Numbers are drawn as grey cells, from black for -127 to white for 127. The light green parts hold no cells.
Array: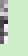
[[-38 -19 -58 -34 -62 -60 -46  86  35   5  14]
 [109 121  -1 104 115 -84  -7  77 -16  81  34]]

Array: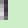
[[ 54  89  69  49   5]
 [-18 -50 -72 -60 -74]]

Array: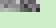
[[ 50  40  10]
 [ 60 -15  17]
 [ 48  22  -3]
 [ 40  14  18]
 [ 27  13  69]
 [-18 -18 -38]
 [-30 -70   9]
 [-51   2 -38]
 [  7  -8 -29]
 [-81 -18  92]]

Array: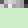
[[ 83 -30]
 [ 16  66]
 [109  85]
 [ 34  70]
 [ 46  50]
 [ 30  29]
 [-52 -92]]

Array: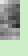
[[ 23 -20  10  24 -28   1  22  47  44 100]
 [ 28   2   6  50 -10  21  18   5  33  76]
 [ 36  10  26  -5 -18 -43  -8 -16   9  38]
 [ 58  20  42 -59 -20 -61 -34 -25 -16  22]
 [ 45   7  33 -88 -50 -56 -48 -23 -45  17]]

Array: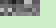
[[-46  60 -14 -53]
 [  1 -15 -13 -34]
 [-49  68 -18 -63]
 [ 28 -49 -30 -97]
 [ -3  -3 -15 -51]
 [  7 -17 -20 -69]
 [  5 -28  11  62]
 [ 19 -45   6  53]
 [-18  17 -14 -39]
 [  5 -22 -16 -34]]

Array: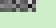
[[ -34   12  -38]
 [ -26   -2  -18]
 [ -21   -4    2]
 [ -54   12  -77]
 [  21  -58   28]
 [ -43   -6  -26]
 [ -33  -11  -43]
 [  56 -110   83]
 [ -49   13  -64]]

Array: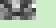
[[ 22  20   1  39 -74]
 [-35  -7  11 -70 -50]
 [-44 -31 -49 -67   1]
 [ 25 -66  18  75  74]
 [ 47 -83  13  93  52]
 [-30 -63 -53 -62 -37]
 [-42 -39  13 -72 -59]
 [  2 -29  -4  25 -45]
 [ 57  -1 -65 124  46]]

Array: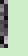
[[ -14 -124 -103  -19  -45  -40  -55    0  -49   14  -12 -108]
 [ -95   65   43  -44  -50  -91  -62 -115  -73  -80  -81   22]]
